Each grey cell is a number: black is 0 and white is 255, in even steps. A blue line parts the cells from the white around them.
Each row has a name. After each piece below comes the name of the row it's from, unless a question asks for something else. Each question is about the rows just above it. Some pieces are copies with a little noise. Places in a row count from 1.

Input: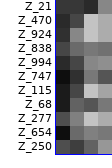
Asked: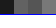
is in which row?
Z_68
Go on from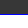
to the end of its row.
[ 42 135]
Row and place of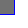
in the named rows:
Z_838, 4
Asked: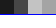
Z_115
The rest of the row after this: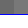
[113]

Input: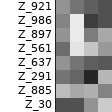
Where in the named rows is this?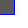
Z_637, 4
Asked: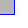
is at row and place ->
Z_291, 4

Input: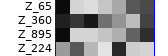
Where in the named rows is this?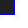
Z_360, 1
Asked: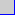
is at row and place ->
Z_224, 6
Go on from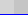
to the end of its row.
[176  99  46]
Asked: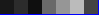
Z_360
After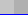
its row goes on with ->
[99 46]

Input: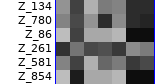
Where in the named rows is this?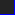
Z_780, 7
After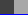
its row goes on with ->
[168 182  13  13]
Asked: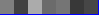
Z_581

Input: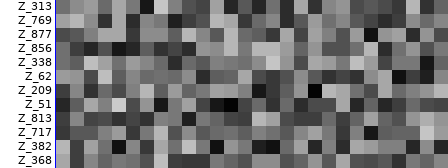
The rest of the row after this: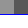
[167  81  75  88  50 120 100 134]
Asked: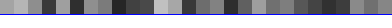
Z_769
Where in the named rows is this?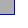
Z_813, 27
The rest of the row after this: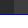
[140 106 134]
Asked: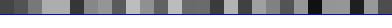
Z_877

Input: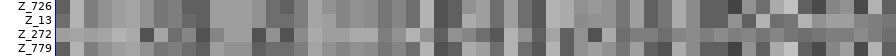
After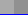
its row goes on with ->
[152 145 118 158  96 118 170 139  96  96  67 145 110 170 193  96  74 133
 145  74 178  96]
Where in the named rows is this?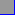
Z_726, 39
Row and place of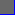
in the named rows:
Z_13, 10

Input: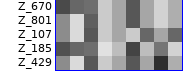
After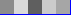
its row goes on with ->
[ 87 166 210 174]
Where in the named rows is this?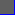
Z_801, 3
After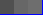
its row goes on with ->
[225 189  68 189 117 210]

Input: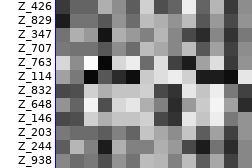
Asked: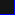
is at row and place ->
Z_347, 4
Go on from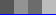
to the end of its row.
[175 147 188  87 153  73 147]
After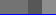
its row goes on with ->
[108 188 168 135 188  87 161  65 141]
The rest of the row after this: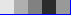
[202 244 161  43]
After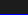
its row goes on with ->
[ 14 230]

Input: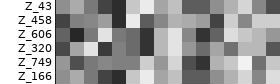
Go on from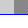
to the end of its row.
[206 206]
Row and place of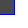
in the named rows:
Z_320, 1
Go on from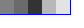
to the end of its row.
[151 107 165 113 184 184  87]

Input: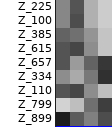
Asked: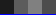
Z_899
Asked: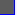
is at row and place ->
Z_899, 2
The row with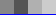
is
Z_225
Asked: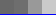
Z_385
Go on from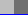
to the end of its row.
[62]
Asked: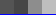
Z_110

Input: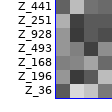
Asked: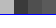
Z_251
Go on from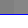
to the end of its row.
[164 106]

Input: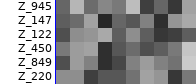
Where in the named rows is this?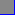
Z_945, 4
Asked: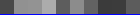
Z_122

